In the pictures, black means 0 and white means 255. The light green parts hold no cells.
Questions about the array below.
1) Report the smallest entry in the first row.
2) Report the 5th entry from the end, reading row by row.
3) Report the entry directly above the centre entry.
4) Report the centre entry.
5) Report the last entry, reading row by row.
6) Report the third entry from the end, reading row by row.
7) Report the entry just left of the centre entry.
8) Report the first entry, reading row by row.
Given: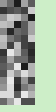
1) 28
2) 105
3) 191
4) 179
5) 78
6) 231
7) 231
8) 150

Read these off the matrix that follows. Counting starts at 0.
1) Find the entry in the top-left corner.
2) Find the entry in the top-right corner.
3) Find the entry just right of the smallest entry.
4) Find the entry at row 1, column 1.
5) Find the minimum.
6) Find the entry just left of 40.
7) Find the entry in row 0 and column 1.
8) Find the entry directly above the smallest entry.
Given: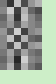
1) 119
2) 178
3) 206
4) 206
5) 40
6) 150
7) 52
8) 89

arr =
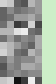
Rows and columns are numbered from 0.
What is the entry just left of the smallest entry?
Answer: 210
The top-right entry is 154
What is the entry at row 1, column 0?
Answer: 99
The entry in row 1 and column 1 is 138
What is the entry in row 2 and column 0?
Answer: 99
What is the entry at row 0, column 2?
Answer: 99
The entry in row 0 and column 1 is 198
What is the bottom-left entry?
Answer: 198
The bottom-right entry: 84
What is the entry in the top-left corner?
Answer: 210
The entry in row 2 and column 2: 154
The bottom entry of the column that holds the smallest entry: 18

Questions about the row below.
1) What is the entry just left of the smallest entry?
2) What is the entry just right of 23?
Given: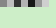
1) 179
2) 150

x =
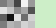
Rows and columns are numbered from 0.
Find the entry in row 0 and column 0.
124
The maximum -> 242
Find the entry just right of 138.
168
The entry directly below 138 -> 226
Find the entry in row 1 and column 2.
138
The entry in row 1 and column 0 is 226

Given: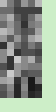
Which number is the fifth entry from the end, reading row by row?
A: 122
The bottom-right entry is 51
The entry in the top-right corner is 185
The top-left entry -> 185
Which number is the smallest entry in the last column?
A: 39
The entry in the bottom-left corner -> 80
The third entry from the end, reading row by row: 122
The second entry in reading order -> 122

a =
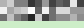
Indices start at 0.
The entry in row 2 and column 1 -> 192
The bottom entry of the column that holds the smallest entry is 39
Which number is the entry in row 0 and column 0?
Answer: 179
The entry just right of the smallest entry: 205
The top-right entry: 65
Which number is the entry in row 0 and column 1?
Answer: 205
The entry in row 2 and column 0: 111
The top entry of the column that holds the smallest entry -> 52

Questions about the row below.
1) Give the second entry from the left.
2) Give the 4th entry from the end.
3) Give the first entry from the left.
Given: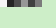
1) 37
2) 77
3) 245

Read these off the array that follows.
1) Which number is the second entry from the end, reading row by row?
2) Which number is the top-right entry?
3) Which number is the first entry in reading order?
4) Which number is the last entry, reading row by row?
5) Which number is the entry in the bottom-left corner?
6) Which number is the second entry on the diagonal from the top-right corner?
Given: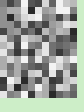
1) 128
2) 185
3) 128
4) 100
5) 229
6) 243

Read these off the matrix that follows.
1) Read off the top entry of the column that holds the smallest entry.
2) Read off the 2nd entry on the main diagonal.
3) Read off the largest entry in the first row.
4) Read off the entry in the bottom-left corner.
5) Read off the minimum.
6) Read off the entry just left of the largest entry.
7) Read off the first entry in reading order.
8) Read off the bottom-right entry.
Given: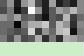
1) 31
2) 121
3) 184
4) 121
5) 6
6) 60
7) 91
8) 135

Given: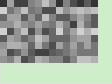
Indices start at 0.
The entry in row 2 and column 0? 103
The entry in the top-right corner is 52
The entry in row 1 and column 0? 208
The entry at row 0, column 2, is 66
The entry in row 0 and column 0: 52
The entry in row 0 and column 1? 162
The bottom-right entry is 176
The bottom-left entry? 146
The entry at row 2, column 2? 162
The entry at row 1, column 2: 146
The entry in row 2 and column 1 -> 162

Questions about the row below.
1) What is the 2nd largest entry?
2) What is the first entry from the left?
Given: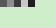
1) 142
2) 87

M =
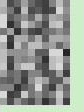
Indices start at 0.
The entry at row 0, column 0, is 188
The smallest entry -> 38
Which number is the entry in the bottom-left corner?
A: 160
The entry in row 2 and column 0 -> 215
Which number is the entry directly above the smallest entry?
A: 145
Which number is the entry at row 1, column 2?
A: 63
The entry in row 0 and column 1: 76
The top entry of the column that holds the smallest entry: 131
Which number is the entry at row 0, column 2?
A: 104
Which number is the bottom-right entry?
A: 63
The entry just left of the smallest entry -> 215
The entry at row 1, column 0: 172
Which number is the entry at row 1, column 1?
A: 119
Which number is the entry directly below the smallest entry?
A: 131
